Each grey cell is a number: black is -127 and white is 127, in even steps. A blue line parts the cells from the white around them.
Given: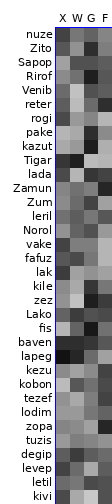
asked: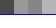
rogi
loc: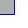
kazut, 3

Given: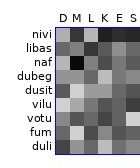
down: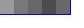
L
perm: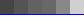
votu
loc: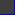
vilu, 5
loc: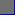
duli, 4
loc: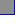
libas, 4
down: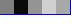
M
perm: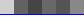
votu

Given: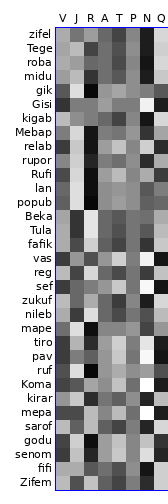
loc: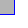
tiro, 1
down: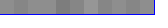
P
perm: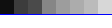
Rufi
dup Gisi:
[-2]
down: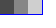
T

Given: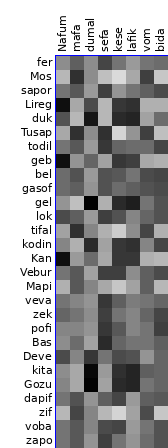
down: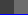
vom
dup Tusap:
[-79]
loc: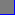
veva, 5
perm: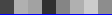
tifal

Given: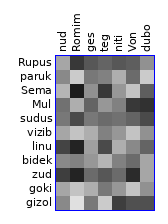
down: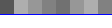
niti
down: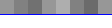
niti

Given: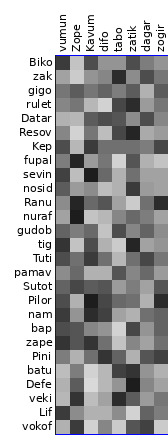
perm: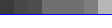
Kep
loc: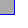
Resov, 6

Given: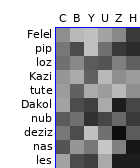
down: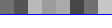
U
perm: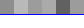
tute

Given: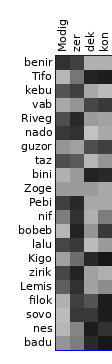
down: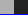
dek
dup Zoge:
[27]

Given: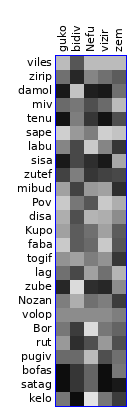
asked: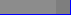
volop
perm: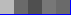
miv
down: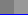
bidiv

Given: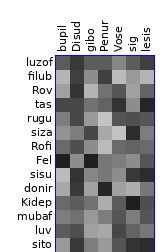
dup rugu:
[-42]
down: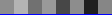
gibo
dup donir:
[32]
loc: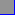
siza, 0
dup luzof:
[-35]

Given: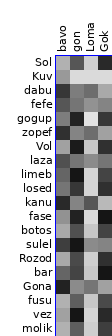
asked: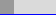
Kuv
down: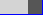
Loma
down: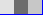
Loma
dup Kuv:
[90]
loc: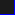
Vol, 1

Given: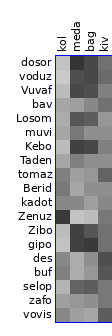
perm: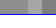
Taden
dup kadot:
[8]
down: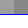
kol

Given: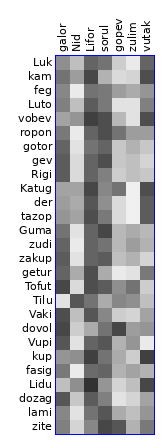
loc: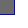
fasig, 2
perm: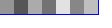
lami
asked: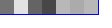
Guma
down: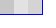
Nid

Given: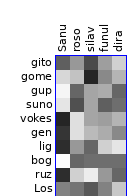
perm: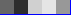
lig
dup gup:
[-25]
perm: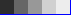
ruz
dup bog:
[-17]

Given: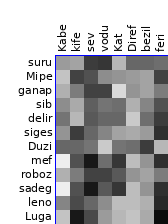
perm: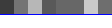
delir
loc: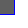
sib, 2

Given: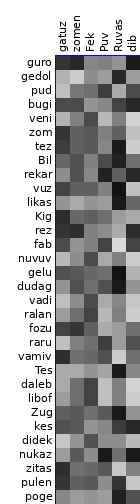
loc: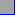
Tes, 3
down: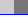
zomen
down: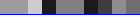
Ruvas
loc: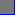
pud, 1
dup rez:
[-81]
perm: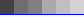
daleb
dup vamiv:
[-16]

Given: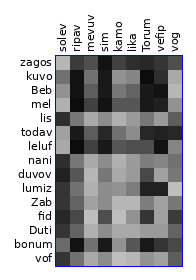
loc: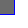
bonum, 0
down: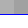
mevuv
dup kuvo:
[-14]
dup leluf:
[-49]
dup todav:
[-88]

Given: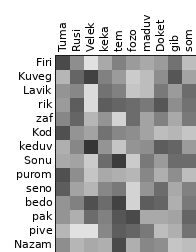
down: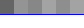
Rusi
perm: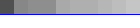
purom
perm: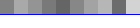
zaf

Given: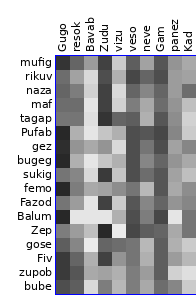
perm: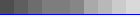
bube
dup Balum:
[101]
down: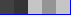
Zudu

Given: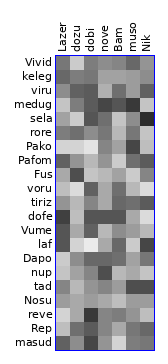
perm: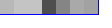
nup
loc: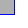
viru, 3

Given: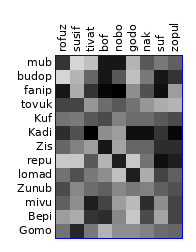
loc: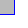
mivu, 5
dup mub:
[-104]
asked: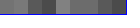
Kuf
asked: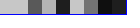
repu
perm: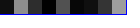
Kadi
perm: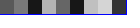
budop
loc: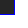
Gomo, 1

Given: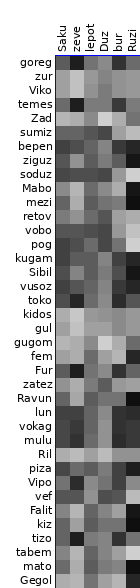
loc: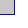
kidos, 1
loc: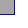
Ravun, 1
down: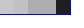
zeve
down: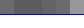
lepot

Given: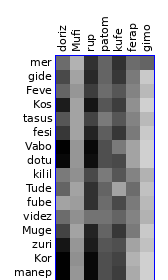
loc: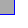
manep, 5
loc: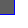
fesi, 3
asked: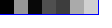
manep
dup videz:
[-12]
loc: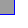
fube, 1
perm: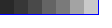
gide

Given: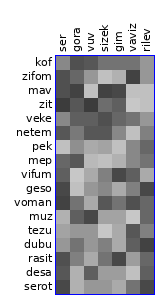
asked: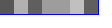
desa
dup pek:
[64]
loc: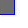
zit, 3
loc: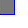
netem, 1
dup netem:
[-40]
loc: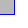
mep, 2
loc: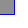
pek, 1

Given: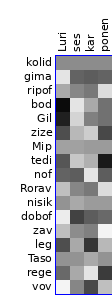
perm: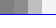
zav
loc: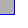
tedi, 2
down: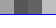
Luri
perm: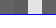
gima
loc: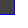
dobof, 1
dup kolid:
[12]

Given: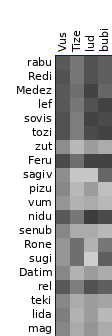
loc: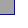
teki, 3
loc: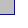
pizu, 3

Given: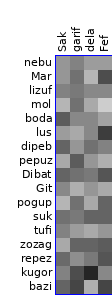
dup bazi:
[-58]
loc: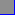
repez, 1
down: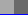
Sak
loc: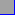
boda, 3
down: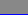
dela
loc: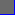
repez, 0

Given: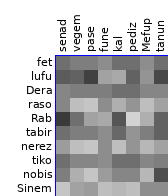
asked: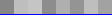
raso
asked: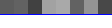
lufu
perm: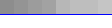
nerez
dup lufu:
[-29]
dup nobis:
[6]
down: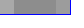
fune
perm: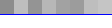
nerez

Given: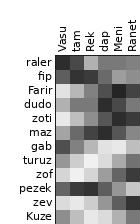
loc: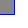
maz, 5
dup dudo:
[-6]
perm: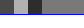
dudo

